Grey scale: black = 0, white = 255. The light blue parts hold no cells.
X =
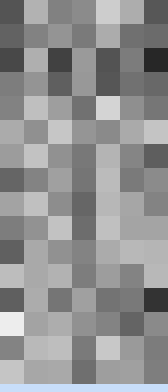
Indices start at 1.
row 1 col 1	84
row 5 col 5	212
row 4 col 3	95
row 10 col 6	164
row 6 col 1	171
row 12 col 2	169
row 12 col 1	189
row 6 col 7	196
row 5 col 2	191
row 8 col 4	117
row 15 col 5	200
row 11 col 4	131
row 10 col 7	164
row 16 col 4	111
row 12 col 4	125
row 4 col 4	152
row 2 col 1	98
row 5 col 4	113
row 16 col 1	197
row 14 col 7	138
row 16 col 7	126
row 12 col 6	131
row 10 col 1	125
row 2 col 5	172
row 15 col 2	185
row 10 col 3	194
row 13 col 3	117
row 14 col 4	145
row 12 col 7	184
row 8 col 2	131
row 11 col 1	96
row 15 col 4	122
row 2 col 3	148

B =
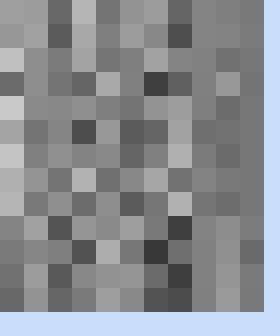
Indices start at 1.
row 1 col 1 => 159
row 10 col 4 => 149
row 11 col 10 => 144
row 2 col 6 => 156
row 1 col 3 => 104
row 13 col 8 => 75
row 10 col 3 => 84
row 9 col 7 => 118
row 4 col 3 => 115
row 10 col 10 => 141
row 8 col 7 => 165
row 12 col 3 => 89
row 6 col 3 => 133
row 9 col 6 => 91
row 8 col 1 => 176
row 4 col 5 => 169
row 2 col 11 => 123
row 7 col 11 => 119
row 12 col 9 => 129
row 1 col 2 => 155
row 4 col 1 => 107
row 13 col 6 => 137
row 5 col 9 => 127
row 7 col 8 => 175
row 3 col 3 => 123
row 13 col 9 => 128
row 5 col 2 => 138
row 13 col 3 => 102
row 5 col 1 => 200
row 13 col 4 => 122
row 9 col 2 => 120
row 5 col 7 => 147
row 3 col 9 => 129
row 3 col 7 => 162
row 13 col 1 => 104

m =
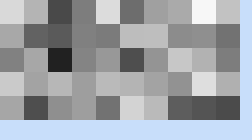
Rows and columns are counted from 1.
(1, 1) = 217
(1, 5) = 220
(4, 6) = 180
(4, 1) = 202
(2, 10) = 114
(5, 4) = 158
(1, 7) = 160
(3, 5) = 152
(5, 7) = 186
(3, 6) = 78
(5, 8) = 93
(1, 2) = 180
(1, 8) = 170
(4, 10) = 176
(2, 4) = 128
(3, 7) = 148

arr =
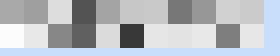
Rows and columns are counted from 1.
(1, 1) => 169
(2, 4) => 96
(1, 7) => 201
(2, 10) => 126
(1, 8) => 119
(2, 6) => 56
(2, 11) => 231

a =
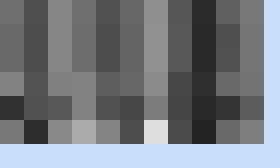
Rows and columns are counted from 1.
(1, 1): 111
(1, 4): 110
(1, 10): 96
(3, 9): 41
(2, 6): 101
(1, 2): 80
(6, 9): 35
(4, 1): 130
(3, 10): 81
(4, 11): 116
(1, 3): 134
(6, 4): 170
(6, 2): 45
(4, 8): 70
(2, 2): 78
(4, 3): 129
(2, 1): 105
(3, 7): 144
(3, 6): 100
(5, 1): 49
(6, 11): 126

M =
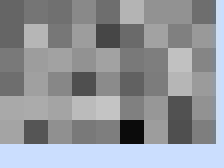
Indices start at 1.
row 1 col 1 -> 102
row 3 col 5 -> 162
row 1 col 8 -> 147
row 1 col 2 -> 116
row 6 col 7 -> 157
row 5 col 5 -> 196
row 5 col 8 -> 80
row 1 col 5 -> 110
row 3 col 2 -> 157
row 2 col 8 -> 128
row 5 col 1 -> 169
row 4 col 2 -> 159
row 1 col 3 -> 113
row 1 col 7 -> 145
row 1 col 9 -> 110
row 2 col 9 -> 153
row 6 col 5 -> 125

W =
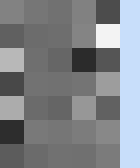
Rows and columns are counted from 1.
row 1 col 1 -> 130
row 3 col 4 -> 43
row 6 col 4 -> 124
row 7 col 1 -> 92
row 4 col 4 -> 116
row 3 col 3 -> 102
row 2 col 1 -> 96
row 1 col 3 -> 113
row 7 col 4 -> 112

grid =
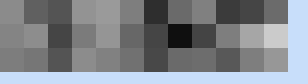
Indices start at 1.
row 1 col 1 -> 139
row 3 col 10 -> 88
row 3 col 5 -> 129
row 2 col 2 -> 141
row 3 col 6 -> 113
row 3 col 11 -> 126
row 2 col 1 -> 132
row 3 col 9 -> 109
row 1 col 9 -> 128
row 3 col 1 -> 125
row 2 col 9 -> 68

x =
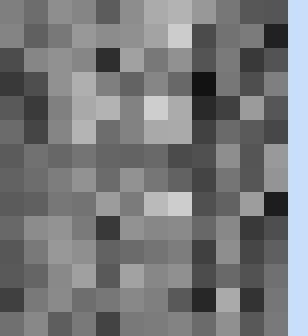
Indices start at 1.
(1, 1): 127
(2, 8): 204
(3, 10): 122
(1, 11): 87
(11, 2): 121
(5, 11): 155
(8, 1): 98
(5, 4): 169
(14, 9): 107
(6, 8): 170
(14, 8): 131
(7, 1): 91
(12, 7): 135
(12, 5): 89
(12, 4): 160
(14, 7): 124
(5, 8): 171
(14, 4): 121
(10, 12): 78
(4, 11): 78
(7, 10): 142
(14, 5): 67
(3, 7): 120
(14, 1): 112
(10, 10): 136
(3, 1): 76
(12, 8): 144
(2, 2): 96
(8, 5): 107
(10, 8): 138
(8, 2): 109
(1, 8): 179

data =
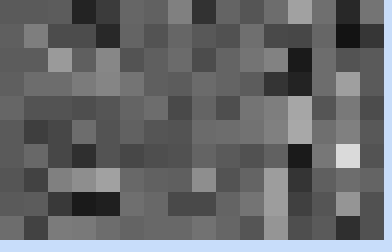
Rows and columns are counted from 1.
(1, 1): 91
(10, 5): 110
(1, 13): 160
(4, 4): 124
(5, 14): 86
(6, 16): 87
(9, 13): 64
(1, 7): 98
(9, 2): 92
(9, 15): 149
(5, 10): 78
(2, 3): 75
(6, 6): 97
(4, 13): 35
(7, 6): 72
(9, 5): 31
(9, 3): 56
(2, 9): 88
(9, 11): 116
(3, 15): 84
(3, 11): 115
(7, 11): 81
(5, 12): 125
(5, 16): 77
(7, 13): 27
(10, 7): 104
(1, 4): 36
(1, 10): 100
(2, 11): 111
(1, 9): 49
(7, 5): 82
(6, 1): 90
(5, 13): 166
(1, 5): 59
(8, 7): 97
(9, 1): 91

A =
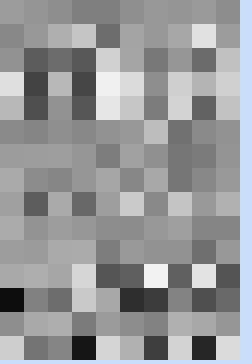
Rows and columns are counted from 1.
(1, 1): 156
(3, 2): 92
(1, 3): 142
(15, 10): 219
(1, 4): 127
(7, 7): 144
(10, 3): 157
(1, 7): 152
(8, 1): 170
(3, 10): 193
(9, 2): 93
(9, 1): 160
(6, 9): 138
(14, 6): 141
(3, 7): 120
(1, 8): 149
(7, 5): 125
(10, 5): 141
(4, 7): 142
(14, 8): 176
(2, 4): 197
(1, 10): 141
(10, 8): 159
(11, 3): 170
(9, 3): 170
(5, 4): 86
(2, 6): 164
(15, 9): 38
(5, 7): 124
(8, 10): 153
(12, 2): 174
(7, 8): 118
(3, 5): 209
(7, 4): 150
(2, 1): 136
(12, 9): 227
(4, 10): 208
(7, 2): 157
